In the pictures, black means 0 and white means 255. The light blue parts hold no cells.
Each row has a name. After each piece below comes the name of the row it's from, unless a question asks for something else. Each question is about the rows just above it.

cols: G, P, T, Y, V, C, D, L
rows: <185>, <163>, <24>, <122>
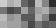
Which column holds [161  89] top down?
Y
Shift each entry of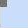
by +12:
[129]
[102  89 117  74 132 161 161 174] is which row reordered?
<122>
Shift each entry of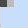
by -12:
[ 62 176]
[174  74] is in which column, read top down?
P

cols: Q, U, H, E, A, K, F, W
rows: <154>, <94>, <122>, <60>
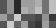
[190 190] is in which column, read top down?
W
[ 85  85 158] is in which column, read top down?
Q
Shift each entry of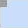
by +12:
[170]
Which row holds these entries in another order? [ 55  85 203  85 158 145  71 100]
<122>
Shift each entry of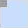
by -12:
[146]

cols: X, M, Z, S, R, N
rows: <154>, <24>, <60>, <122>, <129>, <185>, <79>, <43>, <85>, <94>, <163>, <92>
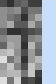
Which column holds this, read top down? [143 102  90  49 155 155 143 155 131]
Z
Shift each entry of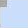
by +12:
[181]
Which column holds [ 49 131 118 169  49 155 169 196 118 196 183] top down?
M
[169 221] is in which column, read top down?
X
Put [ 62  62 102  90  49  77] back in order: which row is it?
<154>
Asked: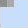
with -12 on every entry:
[131 157]
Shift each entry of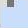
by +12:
[233 130]

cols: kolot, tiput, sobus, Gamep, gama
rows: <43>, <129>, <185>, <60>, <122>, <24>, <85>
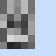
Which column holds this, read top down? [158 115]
gama
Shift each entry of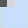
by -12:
[ 75 203]
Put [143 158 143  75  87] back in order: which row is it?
<185>
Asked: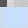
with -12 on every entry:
[ 75 203 188 188]

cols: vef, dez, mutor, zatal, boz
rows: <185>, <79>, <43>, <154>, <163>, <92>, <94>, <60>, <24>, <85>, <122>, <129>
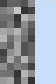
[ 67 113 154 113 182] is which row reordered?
<92>
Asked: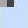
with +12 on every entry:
[179  79]
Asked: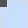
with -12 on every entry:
[71]
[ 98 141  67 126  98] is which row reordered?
<154>
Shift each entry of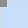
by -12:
[129]
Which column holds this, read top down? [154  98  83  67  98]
boz

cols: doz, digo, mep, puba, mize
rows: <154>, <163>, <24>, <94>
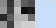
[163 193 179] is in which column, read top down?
mep
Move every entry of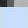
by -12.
[ 27  81 167 167]
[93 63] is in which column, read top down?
digo
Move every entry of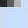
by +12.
[ 51 105 191]
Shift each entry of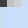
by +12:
[ 75 205 219]

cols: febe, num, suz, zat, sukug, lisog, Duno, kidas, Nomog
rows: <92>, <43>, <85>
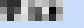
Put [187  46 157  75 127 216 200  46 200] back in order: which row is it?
<85>
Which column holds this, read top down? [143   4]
kidas

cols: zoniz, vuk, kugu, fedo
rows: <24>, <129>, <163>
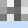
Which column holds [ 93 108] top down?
kugu
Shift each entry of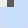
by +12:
[252 105]
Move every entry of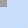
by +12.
[171]
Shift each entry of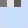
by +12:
[132 239 105]
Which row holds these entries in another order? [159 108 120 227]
<129>
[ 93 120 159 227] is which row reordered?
<163>

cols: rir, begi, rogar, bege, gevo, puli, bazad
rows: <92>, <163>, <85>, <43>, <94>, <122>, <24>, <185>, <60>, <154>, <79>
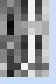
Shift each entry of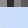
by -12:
[131  33 119  80]
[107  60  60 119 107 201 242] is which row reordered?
<122>

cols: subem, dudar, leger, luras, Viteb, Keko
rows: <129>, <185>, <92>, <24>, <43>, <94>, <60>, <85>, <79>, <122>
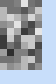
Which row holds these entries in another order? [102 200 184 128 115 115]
<79>
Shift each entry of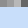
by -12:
[130 146 172  90]
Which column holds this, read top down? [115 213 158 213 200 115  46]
dudar
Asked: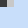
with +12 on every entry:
[ 71 212]

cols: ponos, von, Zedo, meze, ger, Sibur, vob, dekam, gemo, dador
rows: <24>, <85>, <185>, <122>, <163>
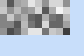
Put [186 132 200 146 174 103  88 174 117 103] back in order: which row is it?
<185>
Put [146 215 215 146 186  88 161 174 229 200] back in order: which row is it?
<24>
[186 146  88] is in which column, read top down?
Zedo

